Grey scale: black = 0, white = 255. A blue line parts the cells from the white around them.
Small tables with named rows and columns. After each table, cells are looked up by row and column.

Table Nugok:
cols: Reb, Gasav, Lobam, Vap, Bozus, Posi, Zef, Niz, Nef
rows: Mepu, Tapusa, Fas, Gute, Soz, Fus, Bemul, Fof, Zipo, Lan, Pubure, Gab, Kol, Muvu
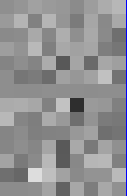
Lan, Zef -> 162
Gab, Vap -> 184
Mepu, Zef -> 157
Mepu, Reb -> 143
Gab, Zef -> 182
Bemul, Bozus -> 142
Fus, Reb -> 142
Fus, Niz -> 193
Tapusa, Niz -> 137
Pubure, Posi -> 169
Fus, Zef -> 162
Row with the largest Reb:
Zipo

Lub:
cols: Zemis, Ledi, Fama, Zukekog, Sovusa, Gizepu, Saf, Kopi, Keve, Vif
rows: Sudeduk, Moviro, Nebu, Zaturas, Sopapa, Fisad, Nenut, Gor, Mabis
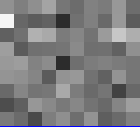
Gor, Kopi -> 105
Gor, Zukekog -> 137
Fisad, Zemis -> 148
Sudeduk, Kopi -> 123
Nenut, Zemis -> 105
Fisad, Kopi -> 97
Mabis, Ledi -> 107
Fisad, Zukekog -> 91
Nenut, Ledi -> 134
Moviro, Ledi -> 103
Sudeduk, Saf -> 129
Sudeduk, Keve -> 152
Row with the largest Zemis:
Moviro

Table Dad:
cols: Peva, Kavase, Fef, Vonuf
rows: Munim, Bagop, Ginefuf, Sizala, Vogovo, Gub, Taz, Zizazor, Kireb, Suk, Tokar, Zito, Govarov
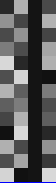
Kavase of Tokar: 74
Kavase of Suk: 216
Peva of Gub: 79
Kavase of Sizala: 77
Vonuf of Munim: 74
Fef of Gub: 20
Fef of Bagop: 20
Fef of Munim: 20
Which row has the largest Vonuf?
Govarov

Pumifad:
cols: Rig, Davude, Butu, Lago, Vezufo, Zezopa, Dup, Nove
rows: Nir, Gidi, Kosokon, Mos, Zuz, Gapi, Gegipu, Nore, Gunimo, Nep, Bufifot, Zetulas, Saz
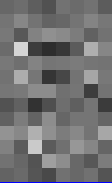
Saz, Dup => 113
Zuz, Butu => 131
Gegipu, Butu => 140
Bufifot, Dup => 134
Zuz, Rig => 120
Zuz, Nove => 115
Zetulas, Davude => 103
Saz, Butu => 85
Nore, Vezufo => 110
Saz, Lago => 73
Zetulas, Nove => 124
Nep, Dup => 116
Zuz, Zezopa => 123
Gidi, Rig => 116

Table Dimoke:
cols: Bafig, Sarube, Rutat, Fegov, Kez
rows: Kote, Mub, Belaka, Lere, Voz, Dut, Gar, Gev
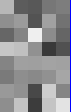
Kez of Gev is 227
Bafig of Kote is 183
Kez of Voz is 161
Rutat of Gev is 60
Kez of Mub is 114
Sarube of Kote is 92
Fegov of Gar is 205
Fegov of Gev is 196
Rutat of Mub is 83
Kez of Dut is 166
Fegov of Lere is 57
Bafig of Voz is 132
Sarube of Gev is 195
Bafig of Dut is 122
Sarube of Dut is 142
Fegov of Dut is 145
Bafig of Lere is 198
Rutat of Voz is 159
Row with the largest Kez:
Gev

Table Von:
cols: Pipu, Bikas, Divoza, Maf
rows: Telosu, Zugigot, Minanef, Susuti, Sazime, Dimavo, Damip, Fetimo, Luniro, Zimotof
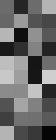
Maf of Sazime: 110
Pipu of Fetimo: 82
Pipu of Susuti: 25
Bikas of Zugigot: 155
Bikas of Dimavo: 158
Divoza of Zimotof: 56
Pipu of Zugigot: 103
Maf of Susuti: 35
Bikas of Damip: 138
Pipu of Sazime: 190
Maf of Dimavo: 207
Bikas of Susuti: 48
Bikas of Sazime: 167

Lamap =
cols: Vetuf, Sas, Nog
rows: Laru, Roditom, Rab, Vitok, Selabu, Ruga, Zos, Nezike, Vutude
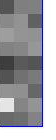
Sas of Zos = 144
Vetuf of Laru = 84
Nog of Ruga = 122
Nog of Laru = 128
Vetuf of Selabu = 61
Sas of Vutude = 110
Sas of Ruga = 113
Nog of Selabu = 84
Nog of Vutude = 131
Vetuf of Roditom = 137
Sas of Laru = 127
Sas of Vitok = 134
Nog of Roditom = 97
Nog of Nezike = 148
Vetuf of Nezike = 229
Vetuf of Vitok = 130
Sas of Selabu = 90

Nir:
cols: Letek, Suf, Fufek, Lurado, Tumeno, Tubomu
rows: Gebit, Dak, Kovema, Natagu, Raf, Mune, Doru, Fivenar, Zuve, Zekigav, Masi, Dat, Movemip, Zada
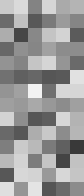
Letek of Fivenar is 159
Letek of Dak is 107
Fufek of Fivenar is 169
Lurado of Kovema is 196
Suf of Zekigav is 87
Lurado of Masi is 123
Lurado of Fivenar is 152
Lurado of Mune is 86
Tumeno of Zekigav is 140
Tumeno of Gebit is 170
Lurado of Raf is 213
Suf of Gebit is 218
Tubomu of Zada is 140
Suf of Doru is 161
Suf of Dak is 193
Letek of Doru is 148
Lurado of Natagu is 161
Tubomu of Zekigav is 182
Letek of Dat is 185
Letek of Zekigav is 105

